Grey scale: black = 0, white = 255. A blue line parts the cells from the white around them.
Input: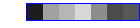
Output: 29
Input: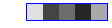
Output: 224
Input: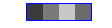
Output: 59
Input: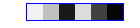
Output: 241
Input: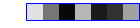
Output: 225
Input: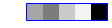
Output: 166
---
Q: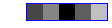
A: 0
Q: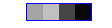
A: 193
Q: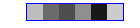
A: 143
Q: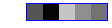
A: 197
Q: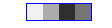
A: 172
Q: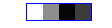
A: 142
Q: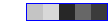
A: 39
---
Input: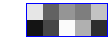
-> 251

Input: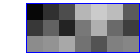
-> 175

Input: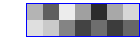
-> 110

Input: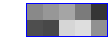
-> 214

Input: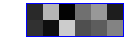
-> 79

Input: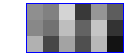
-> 99
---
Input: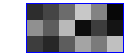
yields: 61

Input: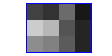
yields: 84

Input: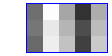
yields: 77

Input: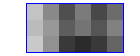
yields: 85

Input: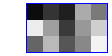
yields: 152

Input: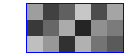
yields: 144

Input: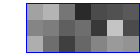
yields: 196
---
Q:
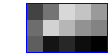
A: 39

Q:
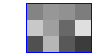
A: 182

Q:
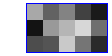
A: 201

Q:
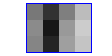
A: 36

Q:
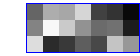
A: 72

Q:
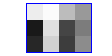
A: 209
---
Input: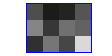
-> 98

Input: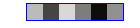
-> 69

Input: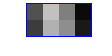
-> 11

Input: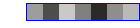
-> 201

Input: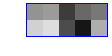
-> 209

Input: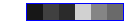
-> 64
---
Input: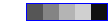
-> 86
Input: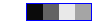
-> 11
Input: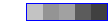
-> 195
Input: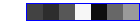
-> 66
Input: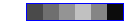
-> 74
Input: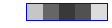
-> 198
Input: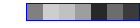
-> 128
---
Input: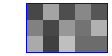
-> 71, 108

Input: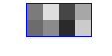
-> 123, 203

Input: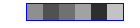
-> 143, 195

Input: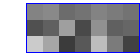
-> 131, 66

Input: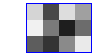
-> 213, 234

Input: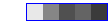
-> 232, 59

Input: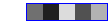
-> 112, 178
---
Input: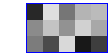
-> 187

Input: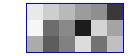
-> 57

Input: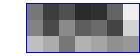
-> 239

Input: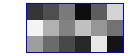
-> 212

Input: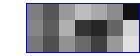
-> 17

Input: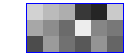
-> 202

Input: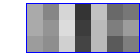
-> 119
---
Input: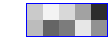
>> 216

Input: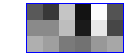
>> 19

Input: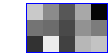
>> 87

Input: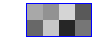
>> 146

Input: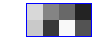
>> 132

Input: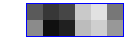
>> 201

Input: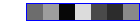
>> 74

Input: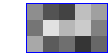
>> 67

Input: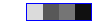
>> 88
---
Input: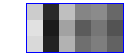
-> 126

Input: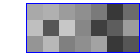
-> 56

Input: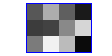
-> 187

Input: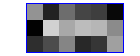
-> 54

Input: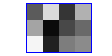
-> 125

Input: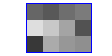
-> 151

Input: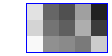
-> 122

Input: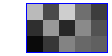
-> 104
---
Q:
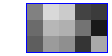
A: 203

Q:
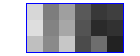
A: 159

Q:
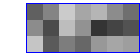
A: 203

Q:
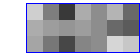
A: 57

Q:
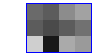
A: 140

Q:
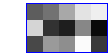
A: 168

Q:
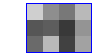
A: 120

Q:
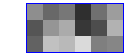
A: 119
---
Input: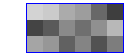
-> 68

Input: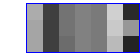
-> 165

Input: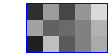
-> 162

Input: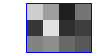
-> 54

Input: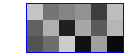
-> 97

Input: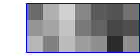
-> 149
